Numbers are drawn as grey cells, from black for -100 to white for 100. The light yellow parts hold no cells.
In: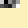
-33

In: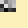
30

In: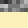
5

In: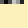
18

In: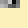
-93

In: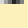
-37

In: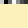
-37

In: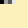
-29

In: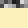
69
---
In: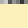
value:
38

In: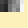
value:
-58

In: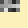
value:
-17

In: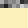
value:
-32

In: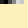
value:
-75

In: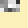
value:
86
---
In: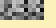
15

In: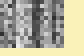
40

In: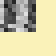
32

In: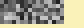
-75

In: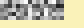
-9

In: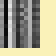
30

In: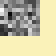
57

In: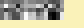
-98

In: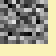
54
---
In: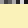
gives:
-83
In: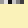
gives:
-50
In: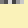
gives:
57
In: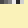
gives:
62
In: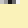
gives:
91
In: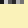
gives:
-9
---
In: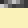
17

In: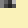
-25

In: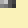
56

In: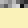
-15

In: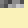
10

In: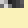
-62

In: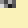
-47
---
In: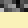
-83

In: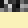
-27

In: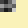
57

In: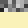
24

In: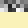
-52

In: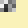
56

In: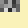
-22
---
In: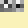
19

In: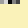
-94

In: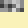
55

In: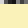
1

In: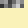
-15

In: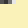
-58

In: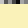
-91
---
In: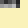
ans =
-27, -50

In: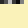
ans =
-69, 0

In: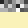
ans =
-71, -22

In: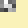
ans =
6, 28

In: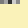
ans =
-4, 8

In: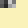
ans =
-21, 47
